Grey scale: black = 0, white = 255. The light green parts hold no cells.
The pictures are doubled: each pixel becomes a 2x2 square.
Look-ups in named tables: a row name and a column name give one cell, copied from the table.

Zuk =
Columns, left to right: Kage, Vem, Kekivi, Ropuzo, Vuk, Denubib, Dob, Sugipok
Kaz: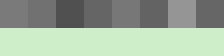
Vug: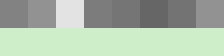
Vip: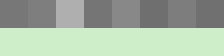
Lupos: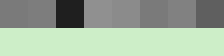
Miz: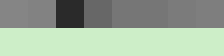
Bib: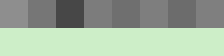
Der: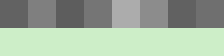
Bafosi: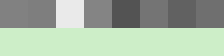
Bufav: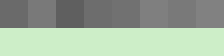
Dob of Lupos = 129
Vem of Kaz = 113
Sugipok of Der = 111
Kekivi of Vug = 227
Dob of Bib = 108
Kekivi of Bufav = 95
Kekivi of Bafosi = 234
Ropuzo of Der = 117
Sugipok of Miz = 126
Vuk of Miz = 118
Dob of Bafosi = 97
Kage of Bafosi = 129
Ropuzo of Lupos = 144
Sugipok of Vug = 146
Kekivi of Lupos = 31
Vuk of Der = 172
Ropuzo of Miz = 103
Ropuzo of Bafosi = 132
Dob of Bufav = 121
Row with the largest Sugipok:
Vug

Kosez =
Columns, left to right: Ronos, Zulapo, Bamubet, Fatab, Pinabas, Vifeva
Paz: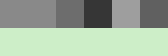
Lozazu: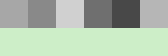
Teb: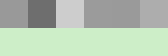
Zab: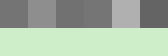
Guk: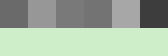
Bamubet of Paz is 109
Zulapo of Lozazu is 137
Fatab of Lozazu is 111
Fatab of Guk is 115
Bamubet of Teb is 205
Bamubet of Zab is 113
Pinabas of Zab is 176
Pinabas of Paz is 158
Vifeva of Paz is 96
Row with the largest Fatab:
Teb

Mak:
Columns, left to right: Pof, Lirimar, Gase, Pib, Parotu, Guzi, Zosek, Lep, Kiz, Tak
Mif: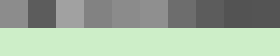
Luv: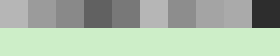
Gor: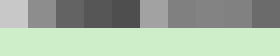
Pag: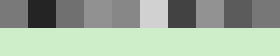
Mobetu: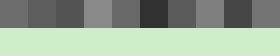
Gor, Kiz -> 129
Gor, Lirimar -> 141
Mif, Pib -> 130
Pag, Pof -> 121
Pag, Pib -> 145
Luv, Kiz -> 170
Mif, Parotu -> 139
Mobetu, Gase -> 83
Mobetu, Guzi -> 49
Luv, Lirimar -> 155
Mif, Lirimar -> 92
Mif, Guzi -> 143
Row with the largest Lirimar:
Luv

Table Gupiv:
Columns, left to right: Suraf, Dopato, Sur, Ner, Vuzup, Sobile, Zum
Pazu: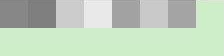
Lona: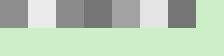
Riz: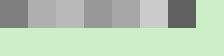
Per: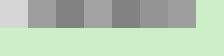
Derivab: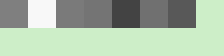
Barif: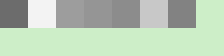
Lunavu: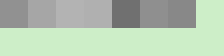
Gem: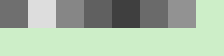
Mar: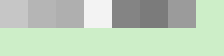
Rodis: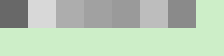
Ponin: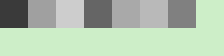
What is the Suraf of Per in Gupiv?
213
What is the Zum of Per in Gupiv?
158
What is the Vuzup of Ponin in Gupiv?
169
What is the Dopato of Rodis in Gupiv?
216
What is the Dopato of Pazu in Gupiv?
126
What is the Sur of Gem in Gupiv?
134
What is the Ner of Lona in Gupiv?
117
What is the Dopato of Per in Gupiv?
158
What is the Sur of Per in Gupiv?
130
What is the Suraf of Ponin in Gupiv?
58
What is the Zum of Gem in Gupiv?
146
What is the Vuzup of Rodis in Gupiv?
154

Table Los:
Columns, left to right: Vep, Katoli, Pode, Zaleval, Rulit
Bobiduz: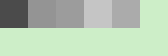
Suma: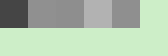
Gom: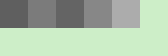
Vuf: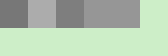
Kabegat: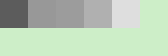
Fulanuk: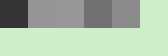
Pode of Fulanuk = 152
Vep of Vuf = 119
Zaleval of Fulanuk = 113
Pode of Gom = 100
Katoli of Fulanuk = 149
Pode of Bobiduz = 156

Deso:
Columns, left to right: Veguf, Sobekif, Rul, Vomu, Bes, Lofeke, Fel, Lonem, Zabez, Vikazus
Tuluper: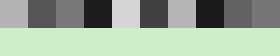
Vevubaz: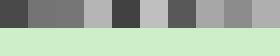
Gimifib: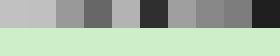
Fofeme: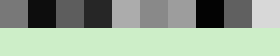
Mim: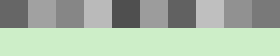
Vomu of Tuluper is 28
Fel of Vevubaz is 88
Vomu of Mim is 186
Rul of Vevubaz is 118
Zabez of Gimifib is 125
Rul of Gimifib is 153
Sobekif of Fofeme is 13
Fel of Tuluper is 182
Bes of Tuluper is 213
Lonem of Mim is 191
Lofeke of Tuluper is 65
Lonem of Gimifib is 136
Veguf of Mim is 102

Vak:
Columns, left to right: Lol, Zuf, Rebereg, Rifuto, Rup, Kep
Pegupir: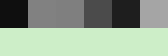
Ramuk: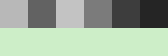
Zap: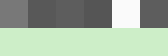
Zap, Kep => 93
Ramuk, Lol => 184
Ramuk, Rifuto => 123
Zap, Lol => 120
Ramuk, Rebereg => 195
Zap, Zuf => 88
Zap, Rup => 250
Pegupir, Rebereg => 127

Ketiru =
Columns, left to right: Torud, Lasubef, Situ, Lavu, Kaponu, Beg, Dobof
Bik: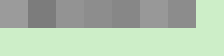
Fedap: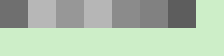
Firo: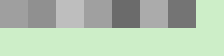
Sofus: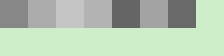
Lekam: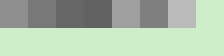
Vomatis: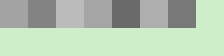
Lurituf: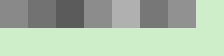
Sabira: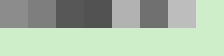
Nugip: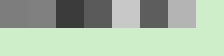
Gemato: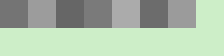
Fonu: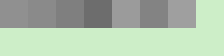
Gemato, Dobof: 155
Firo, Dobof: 116
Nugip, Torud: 125
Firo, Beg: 171
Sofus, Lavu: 179
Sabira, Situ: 87
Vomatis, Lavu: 165
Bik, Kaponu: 135
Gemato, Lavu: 122
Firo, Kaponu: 107
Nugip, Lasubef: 128
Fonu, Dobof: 159
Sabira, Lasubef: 126
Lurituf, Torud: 137
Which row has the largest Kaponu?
Nugip

